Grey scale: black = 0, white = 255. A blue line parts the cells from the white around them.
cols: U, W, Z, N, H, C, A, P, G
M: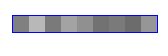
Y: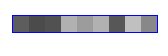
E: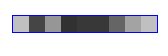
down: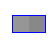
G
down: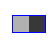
C

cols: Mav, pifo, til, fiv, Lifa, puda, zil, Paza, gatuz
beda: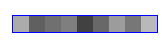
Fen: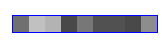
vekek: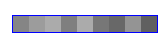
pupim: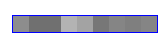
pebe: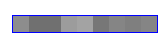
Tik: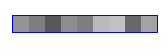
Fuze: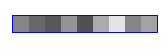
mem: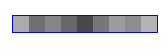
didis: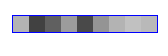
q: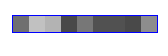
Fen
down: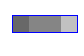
zil
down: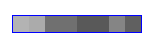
til
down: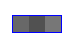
puda
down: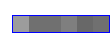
pifo
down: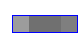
pifo
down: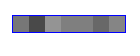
Paza

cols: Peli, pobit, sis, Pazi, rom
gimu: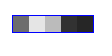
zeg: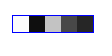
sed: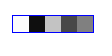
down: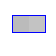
sis
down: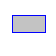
sis

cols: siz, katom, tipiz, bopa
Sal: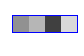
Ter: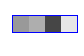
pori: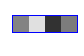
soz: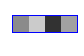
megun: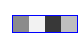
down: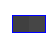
tipiz
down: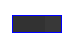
tipiz
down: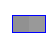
siz

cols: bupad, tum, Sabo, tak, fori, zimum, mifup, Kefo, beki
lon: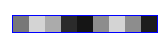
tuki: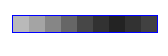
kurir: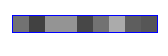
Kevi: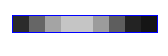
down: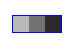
bupad
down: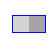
tum
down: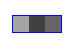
tum
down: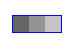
tak
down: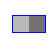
bupad

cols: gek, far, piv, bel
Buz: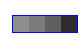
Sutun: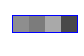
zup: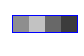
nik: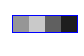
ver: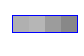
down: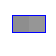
gek
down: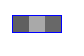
piv
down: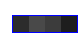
bel
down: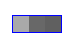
piv
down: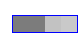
far

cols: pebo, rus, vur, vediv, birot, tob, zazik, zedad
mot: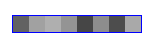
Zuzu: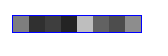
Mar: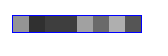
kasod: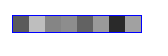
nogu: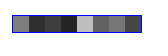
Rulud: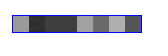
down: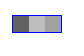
birot
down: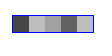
birot
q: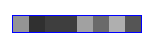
Mar
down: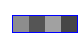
zedad
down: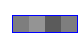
pebo
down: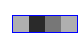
zazik

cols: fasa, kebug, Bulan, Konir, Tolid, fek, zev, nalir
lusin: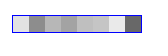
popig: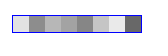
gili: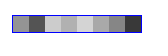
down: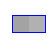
Konir
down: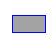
Konir
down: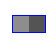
kebug
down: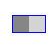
Tolid

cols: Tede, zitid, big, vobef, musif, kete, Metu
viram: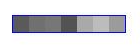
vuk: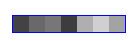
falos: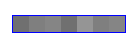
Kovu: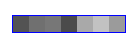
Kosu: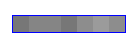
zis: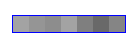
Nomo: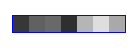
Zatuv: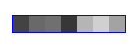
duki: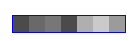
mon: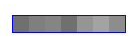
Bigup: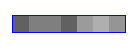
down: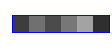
vobef
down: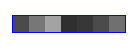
vobef
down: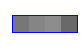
big

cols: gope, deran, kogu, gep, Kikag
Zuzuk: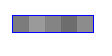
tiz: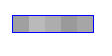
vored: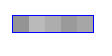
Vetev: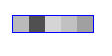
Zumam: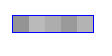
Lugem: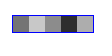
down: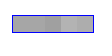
Kikag
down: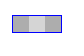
kogu
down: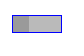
deran
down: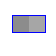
Kikag
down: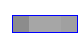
Kikag

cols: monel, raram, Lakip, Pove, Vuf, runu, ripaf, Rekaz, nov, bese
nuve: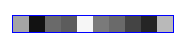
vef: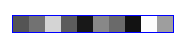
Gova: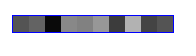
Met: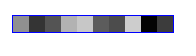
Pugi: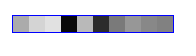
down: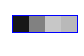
Vuf
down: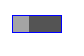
monel
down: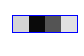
Lakip
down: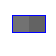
raram
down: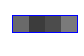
ripaf

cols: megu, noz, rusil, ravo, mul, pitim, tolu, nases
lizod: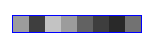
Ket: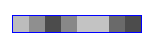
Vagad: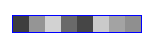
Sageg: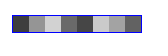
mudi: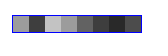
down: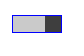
pitim
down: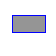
noz
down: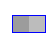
megu
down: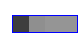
noz
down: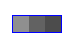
nases
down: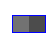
nases
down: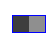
noz

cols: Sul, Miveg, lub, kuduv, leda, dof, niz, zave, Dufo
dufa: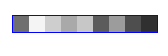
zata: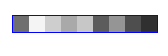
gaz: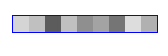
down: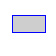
lub
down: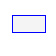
Miveg

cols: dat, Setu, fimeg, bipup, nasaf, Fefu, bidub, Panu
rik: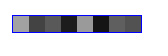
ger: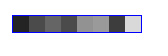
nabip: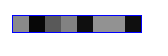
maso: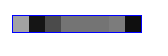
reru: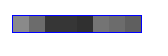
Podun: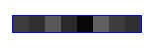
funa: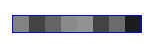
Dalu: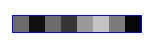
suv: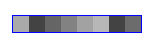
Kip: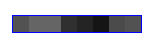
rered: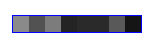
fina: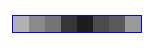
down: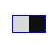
Panu
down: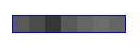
fimeg
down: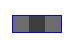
bidub
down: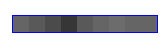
fimeg
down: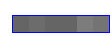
fimeg
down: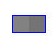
bipup
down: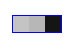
Fefu

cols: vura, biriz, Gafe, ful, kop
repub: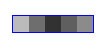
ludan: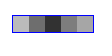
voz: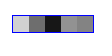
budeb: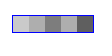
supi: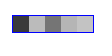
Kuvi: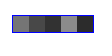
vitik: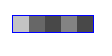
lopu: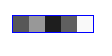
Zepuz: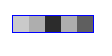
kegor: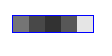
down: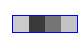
vura
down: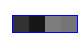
Gafe
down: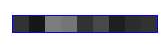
Gafe
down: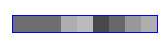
biriz
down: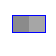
kop
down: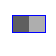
ful
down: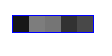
Gafe

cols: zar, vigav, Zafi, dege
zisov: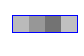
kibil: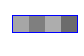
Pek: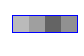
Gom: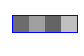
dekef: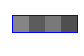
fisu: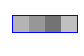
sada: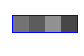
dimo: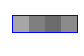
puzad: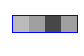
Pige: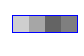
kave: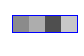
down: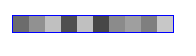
dege
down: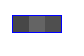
Zafi
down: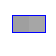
vigav
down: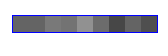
Zafi
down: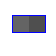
Zafi
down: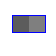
vigav
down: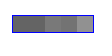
Zafi

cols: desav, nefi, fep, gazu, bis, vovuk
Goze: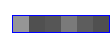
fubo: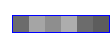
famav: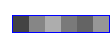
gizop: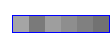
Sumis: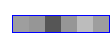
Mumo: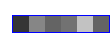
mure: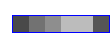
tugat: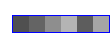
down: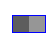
vovuk
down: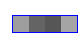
vovuk
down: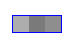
gazu
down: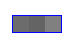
bis
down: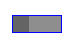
fep
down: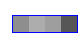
fep
